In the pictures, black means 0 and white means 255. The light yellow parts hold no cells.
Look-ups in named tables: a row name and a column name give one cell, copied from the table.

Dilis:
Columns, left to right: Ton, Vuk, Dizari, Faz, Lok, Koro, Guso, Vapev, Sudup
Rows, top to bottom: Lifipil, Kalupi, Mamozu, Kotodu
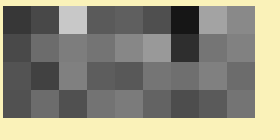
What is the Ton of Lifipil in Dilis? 55
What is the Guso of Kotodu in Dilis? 77
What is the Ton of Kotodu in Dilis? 81
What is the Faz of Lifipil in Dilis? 90
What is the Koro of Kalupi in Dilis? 153
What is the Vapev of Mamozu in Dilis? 128
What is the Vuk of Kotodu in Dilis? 108
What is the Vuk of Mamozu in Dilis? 65
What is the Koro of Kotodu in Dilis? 99
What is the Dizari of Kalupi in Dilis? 125

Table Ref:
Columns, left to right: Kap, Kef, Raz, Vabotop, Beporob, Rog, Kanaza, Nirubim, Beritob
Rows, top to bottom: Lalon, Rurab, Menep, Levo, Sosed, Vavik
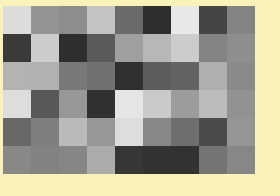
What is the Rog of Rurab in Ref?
183
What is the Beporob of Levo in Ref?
229
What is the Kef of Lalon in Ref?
148
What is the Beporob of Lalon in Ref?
106
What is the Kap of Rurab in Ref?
58
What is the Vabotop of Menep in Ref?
113
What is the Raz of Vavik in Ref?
134
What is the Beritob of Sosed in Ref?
149
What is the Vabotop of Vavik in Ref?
172

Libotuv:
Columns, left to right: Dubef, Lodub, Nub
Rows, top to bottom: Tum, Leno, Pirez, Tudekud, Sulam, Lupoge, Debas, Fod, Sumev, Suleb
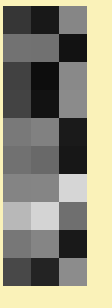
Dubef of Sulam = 121
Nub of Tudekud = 139
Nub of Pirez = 137
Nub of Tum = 134
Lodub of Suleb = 35
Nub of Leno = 18
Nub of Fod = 111
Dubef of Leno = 114
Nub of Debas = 214
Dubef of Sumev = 119
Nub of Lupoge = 23
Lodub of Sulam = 129
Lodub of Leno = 113
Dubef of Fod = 184
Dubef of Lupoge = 113
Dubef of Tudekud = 67
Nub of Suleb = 140
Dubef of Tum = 54
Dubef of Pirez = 65

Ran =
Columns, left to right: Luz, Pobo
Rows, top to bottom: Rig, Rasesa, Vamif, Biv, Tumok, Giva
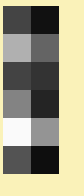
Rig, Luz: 68
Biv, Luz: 131
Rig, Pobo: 17
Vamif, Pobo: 51
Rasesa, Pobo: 100
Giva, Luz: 83
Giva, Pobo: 14
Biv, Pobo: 36
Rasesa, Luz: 176
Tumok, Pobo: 148
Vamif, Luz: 67
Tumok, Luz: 250
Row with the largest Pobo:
Tumok

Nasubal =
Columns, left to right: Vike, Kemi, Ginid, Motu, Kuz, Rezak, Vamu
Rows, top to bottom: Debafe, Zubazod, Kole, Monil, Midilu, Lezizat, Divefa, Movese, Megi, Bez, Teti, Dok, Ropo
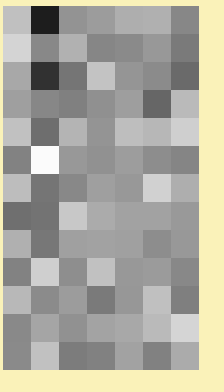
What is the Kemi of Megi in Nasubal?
119
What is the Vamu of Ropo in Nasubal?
171
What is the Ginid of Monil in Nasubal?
128
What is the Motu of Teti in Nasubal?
122
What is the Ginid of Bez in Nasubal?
142
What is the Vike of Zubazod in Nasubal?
212
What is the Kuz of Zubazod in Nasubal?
138
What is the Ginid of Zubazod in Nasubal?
177
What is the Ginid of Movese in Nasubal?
200
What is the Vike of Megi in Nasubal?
176
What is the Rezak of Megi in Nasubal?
141
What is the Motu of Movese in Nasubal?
171
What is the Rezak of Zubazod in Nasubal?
152
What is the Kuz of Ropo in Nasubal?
162
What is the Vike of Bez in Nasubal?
130
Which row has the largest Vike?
Zubazod

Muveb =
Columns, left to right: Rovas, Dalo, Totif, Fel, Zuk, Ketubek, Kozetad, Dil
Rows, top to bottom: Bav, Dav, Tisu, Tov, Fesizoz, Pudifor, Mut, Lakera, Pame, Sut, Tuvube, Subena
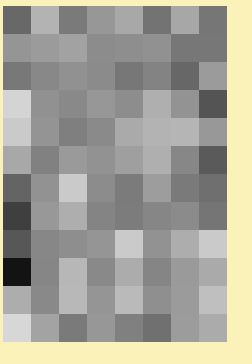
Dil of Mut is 111
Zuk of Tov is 141
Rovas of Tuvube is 173
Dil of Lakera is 117
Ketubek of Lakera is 134
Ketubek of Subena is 112
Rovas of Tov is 212
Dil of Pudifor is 90
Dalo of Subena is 163
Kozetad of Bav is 167
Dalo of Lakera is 152
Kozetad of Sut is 154
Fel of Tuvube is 149
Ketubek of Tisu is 131
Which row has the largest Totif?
Mut

